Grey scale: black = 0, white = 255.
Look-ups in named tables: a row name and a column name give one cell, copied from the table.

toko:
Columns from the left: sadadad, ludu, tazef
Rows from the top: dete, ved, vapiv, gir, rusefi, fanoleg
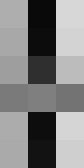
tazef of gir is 115
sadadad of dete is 174
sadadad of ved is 168
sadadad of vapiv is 158
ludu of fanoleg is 18
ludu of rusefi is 13
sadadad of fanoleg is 170
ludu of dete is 9
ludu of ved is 12
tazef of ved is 211
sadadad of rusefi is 172
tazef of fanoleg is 207
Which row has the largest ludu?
gir

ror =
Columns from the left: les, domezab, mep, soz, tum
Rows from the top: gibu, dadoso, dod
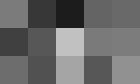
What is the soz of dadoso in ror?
122
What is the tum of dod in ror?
145
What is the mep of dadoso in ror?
193
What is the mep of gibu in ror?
28
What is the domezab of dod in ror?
81
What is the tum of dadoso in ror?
124
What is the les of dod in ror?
109
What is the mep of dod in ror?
165
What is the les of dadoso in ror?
64
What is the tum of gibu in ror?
105
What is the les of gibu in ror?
123
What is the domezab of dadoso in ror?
87
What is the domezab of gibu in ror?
55
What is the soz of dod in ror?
87
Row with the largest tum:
dod

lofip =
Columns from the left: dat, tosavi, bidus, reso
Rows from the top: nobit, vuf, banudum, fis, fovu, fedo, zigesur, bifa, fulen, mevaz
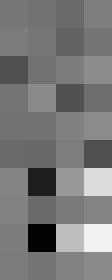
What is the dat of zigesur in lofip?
131
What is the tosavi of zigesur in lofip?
30
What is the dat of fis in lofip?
116
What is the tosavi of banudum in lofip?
114
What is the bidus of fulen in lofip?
190
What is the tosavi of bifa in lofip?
106
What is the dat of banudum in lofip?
80
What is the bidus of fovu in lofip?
128
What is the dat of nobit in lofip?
119
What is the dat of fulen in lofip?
125
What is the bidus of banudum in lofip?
125
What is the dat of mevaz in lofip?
124
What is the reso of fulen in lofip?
241

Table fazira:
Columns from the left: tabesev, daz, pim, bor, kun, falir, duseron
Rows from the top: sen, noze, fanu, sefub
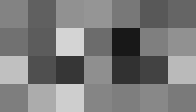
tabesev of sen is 131
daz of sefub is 172
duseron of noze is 145
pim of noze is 212
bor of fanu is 143
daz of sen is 96
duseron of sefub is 122
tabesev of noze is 113
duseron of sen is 101
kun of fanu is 49
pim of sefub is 206
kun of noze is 24

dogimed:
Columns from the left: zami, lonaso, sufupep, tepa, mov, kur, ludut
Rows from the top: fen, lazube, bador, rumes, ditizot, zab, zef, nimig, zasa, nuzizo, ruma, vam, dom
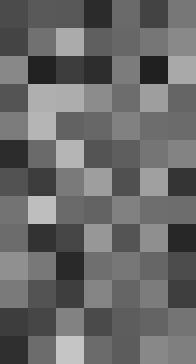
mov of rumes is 109
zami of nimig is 115
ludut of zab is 131
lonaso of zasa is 50
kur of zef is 160
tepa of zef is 158
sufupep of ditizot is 98
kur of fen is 67
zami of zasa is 108
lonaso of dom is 108
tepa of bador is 45
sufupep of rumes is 173
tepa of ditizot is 103
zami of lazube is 68
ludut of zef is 52

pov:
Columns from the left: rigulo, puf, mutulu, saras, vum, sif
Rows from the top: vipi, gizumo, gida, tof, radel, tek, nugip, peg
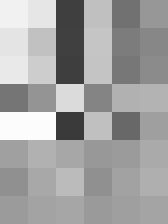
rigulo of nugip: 144
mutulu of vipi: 63
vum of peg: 159
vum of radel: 104
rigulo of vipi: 241
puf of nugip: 168
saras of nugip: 144
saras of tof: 132

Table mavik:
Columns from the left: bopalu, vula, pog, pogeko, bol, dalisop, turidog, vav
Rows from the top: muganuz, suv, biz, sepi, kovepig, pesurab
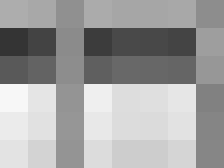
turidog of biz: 101
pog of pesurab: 148
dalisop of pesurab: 205
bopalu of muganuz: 173
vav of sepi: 129
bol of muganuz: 166
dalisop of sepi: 223
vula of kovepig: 225
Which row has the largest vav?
suv

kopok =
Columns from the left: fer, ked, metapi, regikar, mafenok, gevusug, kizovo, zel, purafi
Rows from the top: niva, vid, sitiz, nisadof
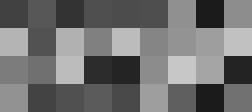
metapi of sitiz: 188
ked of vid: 82
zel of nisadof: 27
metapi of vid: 177
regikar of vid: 128
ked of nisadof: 67
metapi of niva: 51
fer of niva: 65
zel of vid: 158
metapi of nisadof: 80
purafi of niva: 141
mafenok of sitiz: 36
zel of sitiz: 165
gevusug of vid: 133
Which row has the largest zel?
sitiz

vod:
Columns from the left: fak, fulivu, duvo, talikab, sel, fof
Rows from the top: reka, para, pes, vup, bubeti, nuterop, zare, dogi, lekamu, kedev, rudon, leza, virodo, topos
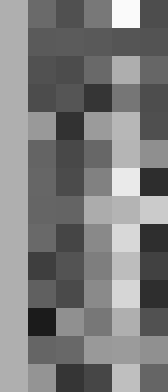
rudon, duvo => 74
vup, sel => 118
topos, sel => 191
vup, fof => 77
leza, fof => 81
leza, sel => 175
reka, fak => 175
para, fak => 175
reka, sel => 250
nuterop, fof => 143
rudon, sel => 214
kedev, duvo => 83
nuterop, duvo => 72
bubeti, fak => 175
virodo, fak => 175
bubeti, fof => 79
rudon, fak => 175
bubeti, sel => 183
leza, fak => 175

